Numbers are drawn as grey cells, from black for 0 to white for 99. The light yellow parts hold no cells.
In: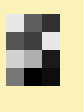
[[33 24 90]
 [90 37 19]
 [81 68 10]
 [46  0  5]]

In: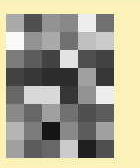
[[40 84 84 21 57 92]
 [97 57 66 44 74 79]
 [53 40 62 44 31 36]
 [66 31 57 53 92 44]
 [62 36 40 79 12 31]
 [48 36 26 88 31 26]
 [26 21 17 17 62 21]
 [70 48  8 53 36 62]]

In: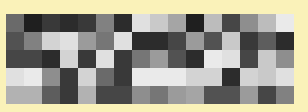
[[32 50 82 87 60 46 87 17 17 27 60 32 78 22 36 17]
 [87 91 55 22 82 41 22 91 91 91 82 82 17 82 78 87]
 [69 69 36 22 69 27 27 55 46 60 64 32 32 60 27 50]
 [41 12 22 17 22 50 17 87 78 64 12 73 27 55 73 91]
 [27 27 17 82 22 87 22 46 60 32 17 91 87 27 78 55]]

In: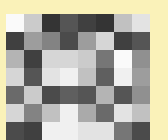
[[29 25 93 93 88 88 46 29]
 [83 33 88 93 75 37 93 61]
 [70 25 83 83 79 46 97 56]
 [83 51 75 93 66 41 88 75]
 [25 61 51 29 61 83 25 33]
 [41 79 29 37 33 70 33 56]
 [97 79 20 33 25 20 75 88]]

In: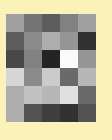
[[83 54 79 41 71]
 [67 75 71 87 41]
 [36 54 67 58 19]
 [62 45 36 50 62]
 [67 32 24 19 32]
 [28 50 14 97 58]]

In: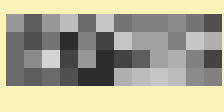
[[41 54 82 26 59 17 26 36 63 68 50 26]
 [59 36 59 73 41 77 45 50 50 54 45 31]
 [41 31 45 17 50 26 77 63 63 50 77 68]
 [41 36 41 31 17 17 68 73 77 73 54 50]]

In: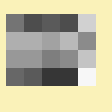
[[68 68 63 72 54]
 [59 59 49 54 76]
 [45 30 35 30 81]
 [40 35 21 21 96]]

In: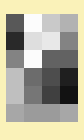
[[16 86 90 51]
 [34 98 78 69]
 [65 60 60 65]
 [51 98 38 38]
 [74 42 30 12]
 [74 46 25  7]]

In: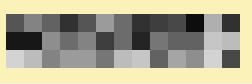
[[ 9  9 55 42 51 24 42 14 46 38 38 77 73]
 [82 73 51 60 60 46 73 77 38 64 55 82 28]
 [33 51 38 19 33 60 42 19 24 28  5 68 19]]
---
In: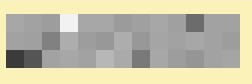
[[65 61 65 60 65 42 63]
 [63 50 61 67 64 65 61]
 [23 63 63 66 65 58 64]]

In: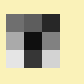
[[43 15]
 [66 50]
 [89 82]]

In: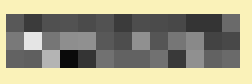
[[34 31 29 23 29 20 41]
 [47 46 56 30 33 53 28]
 [38 70 20 38 44 56 41]]

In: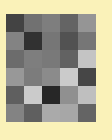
[[26 49 58]
 [51 46 46]
 [42 47 76]
 [59 54 27]
 [37 15 74]
 [51 66 39]]

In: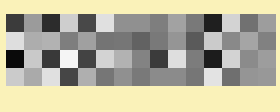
[[23 17 28 56 49 47 82 61]
 [86 69 62 46 47 35 53 50]
 [ 4 22 26 69 23 48 82 61]
 [79 87 68 56 54 46 43 59]]

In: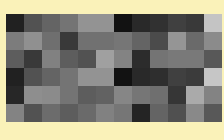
[[13 39 57  7 19 22]
 [48 43 44 46 29 41]
 [36 50 32 51 45 47]
 [13 39 57  7 18 23]
 [15 54 36 52 43 66]
 [51 42 41 46 39 53]]

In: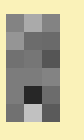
[[51 51]
 [58 41]
 [44 33]
 [48 51]
 [48 42]
 [44 35]]
